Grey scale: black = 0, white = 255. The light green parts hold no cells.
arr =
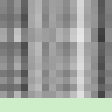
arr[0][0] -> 136
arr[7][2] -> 131
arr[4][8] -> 175
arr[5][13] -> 133
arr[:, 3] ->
[99, 95, 80, 91, 128, 133, 77, 87, 105, 115, 83, 109, 75, 122]
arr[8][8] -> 159
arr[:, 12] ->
[167, 164, 159, 163, 180, 182, 158, 162, 168, 173, 161, 171, 158, 177]
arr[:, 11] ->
[214, 212, 209, 211, 227, 230, 208, 210, 215, 220, 209, 217, 207, 224]
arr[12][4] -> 169
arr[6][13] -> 153
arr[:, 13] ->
[145, 148, 151, 149, 135, 133, 153, 150, 144, 141, 151, 143, 153, 138]
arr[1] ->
[131, 116, 141, 95, 164, 179, 138, 160, 154, 137, 164, 212, 164, 148, 89, 127]
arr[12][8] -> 142
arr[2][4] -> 167
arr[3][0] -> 128
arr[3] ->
[128, 114, 136, 91, 165, 181, 136, 160, 151, 134, 162, 211, 163, 149, 92, 126]
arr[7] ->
[125, 112, 131, 87, 165, 183, 134, 162, 149, 132, 158, 210, 162, 150, 93, 123]
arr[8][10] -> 172
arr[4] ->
[164, 129, 191, 128, 153, 167, 157, 152, 175, 161, 198, 227, 180, 135, 65, 140]
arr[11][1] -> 122
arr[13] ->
[156, 126, 180, 122, 155, 169, 152, 153, 169, 157, 190, 224, 177, 138, 70, 137]
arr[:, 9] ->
[140, 137, 127, 134, 161, 164, 126, 132, 145, 152, 130, 147, 124, 157]
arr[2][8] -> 145
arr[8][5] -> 176
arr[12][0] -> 114
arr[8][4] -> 160
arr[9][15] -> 135
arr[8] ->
[140, 119, 155, 105, 160, 176, 144, 157, 159, 145, 172, 215, 168, 144, 84, 130]

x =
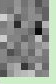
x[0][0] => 123
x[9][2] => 171
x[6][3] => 149
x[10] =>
[79, 146, 177, 185, 195, 127, 135]
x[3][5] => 48
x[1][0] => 124
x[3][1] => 146
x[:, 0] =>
[123, 124, 207, 124, 136, 204, 107, 135, 133, 104, 79]
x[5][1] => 130
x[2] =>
[207, 161, 99, 121, 140, 140, 97]
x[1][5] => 112
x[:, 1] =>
[122, 113, 161, 146, 143, 130, 151, 81, 121, 155, 146]
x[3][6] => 178
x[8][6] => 118
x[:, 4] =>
[135, 141, 140, 132, 106, 121, 125, 105, 134, 106, 195]
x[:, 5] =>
[83, 112, 140, 48, 11, 191, 144, 162, 126, 171, 127]
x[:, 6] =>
[117, 97, 97, 178, 126, 95, 162, 122, 118, 104, 135]
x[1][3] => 124

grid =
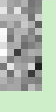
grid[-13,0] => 199
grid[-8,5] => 110
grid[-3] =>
[196, 111, 198, 147, 58, 153]
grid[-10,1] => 176
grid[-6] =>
[252, 183, 61, 150, 174, 167]
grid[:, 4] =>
[117, 125, 115, 176, 132, 146, 127, 174, 147, 215, 58, 133, 186]
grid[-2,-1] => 125
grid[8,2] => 157
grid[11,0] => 178
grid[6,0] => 220
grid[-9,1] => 137
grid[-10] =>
[153, 176, 148, 200, 176, 95]
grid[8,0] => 204
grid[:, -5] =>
[165, 157, 186, 176, 137, 117, 168, 183, 126, 230, 111, 154, 166]
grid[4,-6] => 248
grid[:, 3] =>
[176, 137, 191, 200, 179, 127, 110, 150, 143, 162, 147, 135, 120]
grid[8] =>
[204, 126, 157, 143, 147, 89]
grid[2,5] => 208

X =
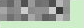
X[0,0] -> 123
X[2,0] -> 146
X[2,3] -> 105
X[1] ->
[166, 135, 140, 204, 139, 145, 144, 204, 57, 145]
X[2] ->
[146, 113, 132, 105, 167, 140, 98, 105, 188, 157]
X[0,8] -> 182
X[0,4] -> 153

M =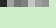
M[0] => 40
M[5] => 160

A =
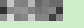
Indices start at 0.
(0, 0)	110
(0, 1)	196
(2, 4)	197
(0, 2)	131
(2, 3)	135
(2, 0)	141
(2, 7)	64
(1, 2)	145

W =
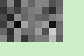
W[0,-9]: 70
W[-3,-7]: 6
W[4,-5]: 114
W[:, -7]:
[47, 65, 140, 6, 155, 153]
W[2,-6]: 103
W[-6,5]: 134
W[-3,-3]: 156
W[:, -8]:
[133, 92, 33, 125, 46, 56]
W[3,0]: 61
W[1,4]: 123
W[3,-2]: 18
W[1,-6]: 107
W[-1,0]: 137
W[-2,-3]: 79
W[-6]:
[70, 133, 47, 137, 103, 134, 131, 82, 100]
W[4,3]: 112

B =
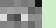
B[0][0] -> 123
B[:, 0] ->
[123, 154, 220, 131]
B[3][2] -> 117
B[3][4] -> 108
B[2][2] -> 76
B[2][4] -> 143
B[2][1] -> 98
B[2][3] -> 222

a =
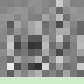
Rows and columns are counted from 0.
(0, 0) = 131
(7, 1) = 178
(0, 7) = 129
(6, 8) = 141
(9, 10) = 121
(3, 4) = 164
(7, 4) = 88
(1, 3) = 148
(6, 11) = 186
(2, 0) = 149
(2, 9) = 114
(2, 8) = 188
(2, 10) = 146
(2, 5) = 127
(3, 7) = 133
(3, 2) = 166
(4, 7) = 134
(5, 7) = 132
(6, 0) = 122
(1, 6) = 132
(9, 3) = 120
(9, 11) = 200
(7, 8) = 73
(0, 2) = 135
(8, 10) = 129
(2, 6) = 165
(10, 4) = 156
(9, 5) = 48
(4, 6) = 119
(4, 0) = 137
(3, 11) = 105
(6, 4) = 53
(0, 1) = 129

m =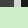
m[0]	64
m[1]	65
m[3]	26

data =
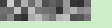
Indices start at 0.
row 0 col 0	66
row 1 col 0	114
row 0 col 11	48
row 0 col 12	108
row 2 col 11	86
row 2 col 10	80
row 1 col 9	150
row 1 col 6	114
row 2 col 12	113
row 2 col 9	191
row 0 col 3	174
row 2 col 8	180
